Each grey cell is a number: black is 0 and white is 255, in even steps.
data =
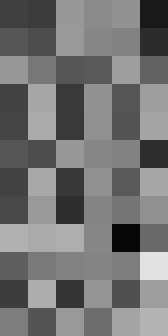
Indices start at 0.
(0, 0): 64
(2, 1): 119
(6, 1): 168
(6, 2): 56
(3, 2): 57
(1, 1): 76
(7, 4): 118
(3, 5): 158
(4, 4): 84
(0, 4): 146
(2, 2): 86
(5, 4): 130
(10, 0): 61
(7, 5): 144
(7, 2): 46
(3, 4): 85
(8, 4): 6
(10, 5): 158
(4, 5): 165
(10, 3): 149

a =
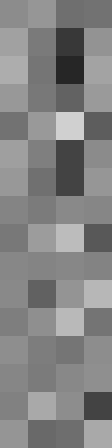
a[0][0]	140
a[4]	[114, 153, 208, 93]
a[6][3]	150
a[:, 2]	[111, 56, 38, 98, 208, 67, 67, 137, 188, 135, 148, 185, 117, 136, 141, 110]
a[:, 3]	[114, 147, 163, 154, 93, 139, 150, 134, 88, 131, 183, 116, 141, 143, 67, 169]
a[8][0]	120
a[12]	[142, 125, 117, 141]
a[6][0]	152
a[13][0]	134
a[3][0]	152
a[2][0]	173
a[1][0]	161
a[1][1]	122

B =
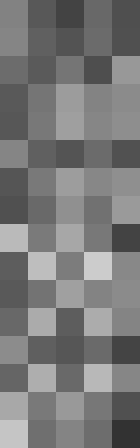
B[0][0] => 130
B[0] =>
[130, 88, 67, 104, 79]
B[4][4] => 142
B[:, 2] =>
[67, 83, 117, 156, 159, 84, 157, 144, 167, 124, 160, 93, 86, 105, 153, 132]
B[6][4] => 143
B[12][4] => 68
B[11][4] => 132
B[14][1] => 121
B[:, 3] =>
[104, 107, 78, 131, 134, 107, 135, 113, 120, 204, 131, 172, 106, 184, 119, 109]
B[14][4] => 80
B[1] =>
[133, 96, 83, 107, 80]
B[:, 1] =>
[88, 96, 90, 117, 120, 96, 121, 105, 122, 190, 115, 171, 95, 174, 121, 111]
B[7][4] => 154
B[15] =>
[197, 111, 132, 109, 50]
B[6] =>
[85, 121, 157, 135, 143]
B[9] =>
[93, 190, 124, 204, 136]
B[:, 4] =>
[79, 80, 152, 139, 142, 81, 143, 154, 67, 136, 139, 132, 68, 134, 80, 50]
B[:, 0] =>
[130, 133, 108, 89, 87, 133, 85, 80, 186, 93, 89, 104, 140, 101, 168, 197]
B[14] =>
[168, 121, 153, 119, 80]

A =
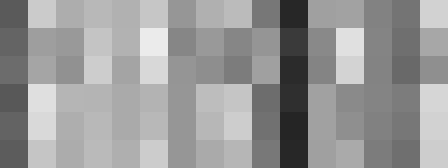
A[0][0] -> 90
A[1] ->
[100, 158, 153, 196, 178, 235, 134, 153, 134, 149, 58, 137, 224, 132, 111, 167]
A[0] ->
[90, 203, 173, 184, 177, 198, 150, 176, 187, 119, 39, 160, 162, 130, 116, 210]
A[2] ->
[108, 165, 145, 205, 164, 216, 149, 142, 124, 160, 43, 132, 211, 131, 105, 143]
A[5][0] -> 92
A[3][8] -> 197
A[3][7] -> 189
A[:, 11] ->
[160, 137, 132, 161, 161, 160]
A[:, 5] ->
[198, 235, 216, 179, 184, 204]
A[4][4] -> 170
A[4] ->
[99, 217, 174, 184, 170, 184, 150, 183, 205, 113, 37, 161, 143, 129, 119, 210]
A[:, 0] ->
[90, 100, 108, 88, 99, 92]
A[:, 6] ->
[150, 134, 149, 150, 150, 150]
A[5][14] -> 111
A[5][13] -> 124
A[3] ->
[88, 223, 181, 180, 170, 179, 150, 189, 197, 109, 47, 161, 138, 132, 124, 214]
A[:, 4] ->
[177, 178, 164, 170, 170, 175]
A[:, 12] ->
[162, 224, 211, 138, 143, 170]

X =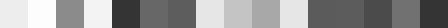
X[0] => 237
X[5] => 103
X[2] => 139
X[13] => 75
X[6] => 93

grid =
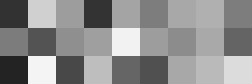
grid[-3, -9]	50
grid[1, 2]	143
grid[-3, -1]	125
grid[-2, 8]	100
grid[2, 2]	72
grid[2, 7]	186
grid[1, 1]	83
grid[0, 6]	168
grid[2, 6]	168

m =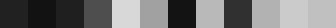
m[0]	33
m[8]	48
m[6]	19
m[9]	178

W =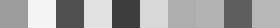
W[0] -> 156
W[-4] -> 174
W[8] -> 94

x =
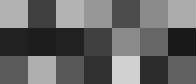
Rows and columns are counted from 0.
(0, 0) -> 177
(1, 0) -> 33
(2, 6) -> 97
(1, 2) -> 33
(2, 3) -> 48

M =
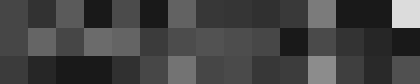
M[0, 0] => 70
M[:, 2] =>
[90, 70, 25]
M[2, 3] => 25
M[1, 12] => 51
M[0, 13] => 25
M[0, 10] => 57
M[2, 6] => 115
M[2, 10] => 60
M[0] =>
[70, 50, 90, 25, 75, 25, 98, 55, 53, 48, 57, 123, 25, 25, 220]
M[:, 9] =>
[48, 71, 55]
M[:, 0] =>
[70, 70, 59]

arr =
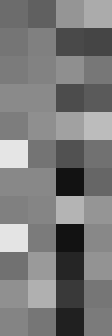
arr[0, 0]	108
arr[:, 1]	[96, 128, 130, 138, 143, 116, 136, 133, 123, 154, 176, 118]
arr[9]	[113, 154, 37, 147]
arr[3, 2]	76
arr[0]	[108, 96, 149, 171]
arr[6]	[136, 136, 18, 102]
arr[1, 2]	73
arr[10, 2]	57
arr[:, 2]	[149, 73, 143, 76, 161, 81, 18, 180, 18, 37, 57, 32]
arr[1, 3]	69
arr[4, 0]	125
